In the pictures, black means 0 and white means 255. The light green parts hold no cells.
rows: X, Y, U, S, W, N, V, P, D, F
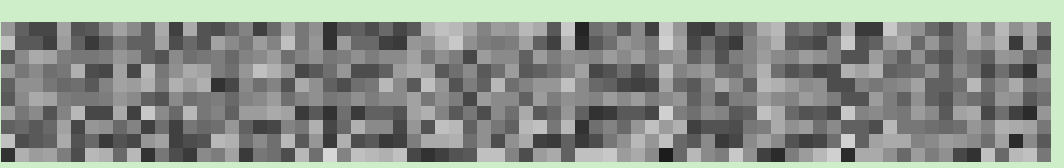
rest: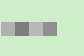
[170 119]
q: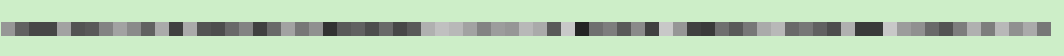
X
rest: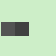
[ 71 111 208  97 162 170 170 131 138 156 150 138 111 162  43 138  89]
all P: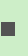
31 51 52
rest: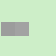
[125  77 184 176 105 184  50 119  77  58 138 125 162  58 119 111  77 184
 111 215 131 192 184 176 192  71  50  64  83  89 192 192 131  77 156 170
  97 192 192 200 156 170 138  28 105 184 138 125 200 144  64  43 125 156
 184 208  43 170 170 144 105 156 125 144  71  50 192 105 184 192 119]
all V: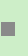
3 12 36 51 63 67
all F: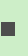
6 13 21 38

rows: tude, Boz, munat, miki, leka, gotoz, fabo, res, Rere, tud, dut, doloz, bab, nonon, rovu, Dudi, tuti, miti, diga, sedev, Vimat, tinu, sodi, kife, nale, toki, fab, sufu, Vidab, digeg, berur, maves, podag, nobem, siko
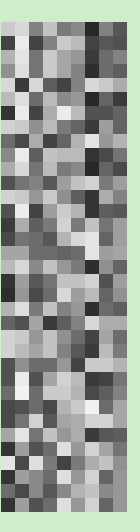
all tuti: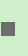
3 4 6
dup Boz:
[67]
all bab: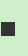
7
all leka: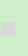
1 3 7
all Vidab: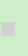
3 7 8
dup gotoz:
[186]

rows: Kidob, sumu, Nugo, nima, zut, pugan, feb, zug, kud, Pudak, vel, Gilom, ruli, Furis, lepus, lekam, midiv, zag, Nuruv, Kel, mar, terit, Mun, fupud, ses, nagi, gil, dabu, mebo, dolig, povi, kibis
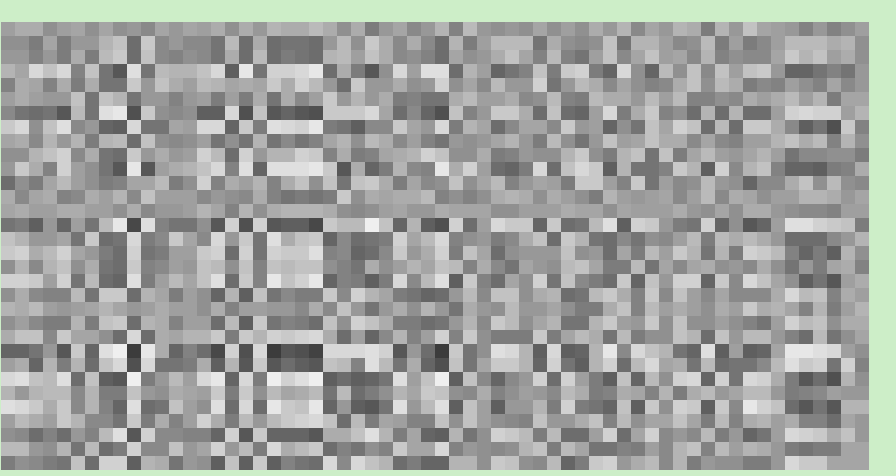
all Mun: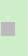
42 45 54 55 59
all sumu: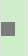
3 5 34 52 54
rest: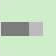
[116 165 137 165 172 144 152 137 172 144 116 152 124 165 172 130]
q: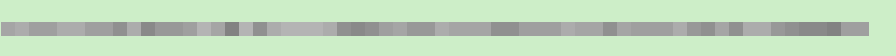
Furis

